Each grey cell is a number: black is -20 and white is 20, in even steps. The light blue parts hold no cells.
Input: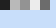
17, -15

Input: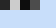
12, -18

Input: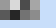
14, -14

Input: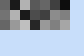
10, -18

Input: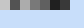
11, -15

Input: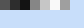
19, -17

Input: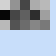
13, -19

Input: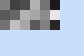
16, -16
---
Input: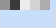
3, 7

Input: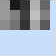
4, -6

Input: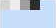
13, -13

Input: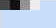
-9, 17

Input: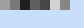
5, 1

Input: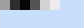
5, 17
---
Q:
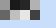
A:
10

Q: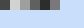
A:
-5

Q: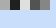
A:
15

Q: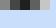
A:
-15

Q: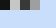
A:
11

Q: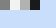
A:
18

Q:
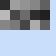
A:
-9

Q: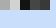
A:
-17

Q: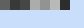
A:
3
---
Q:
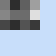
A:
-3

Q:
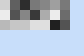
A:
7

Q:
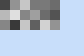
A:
5

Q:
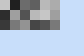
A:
9

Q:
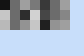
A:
-9

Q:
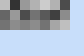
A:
-6

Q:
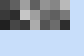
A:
-3

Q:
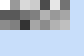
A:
8

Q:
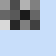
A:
-6

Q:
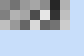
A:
16
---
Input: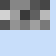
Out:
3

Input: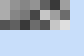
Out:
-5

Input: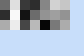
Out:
17

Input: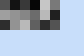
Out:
3

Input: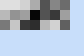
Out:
11

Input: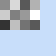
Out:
10

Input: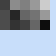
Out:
-12
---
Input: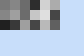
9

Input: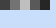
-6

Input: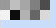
-4

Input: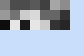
-12

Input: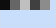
-10

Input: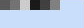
-10

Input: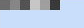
5

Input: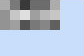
1
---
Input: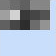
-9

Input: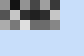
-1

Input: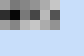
1

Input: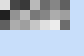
7

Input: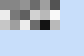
5

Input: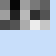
-7

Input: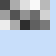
7

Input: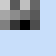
-12

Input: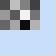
6

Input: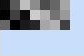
-20
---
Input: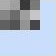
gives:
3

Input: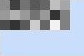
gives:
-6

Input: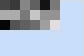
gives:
-5

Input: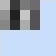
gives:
7

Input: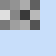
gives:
7

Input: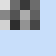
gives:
3

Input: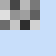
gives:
-13

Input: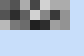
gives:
-3

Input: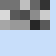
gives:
4

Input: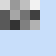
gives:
0
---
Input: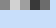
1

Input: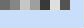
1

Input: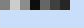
-4

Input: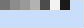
2

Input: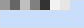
4

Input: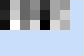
2

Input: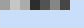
1

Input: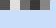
-3
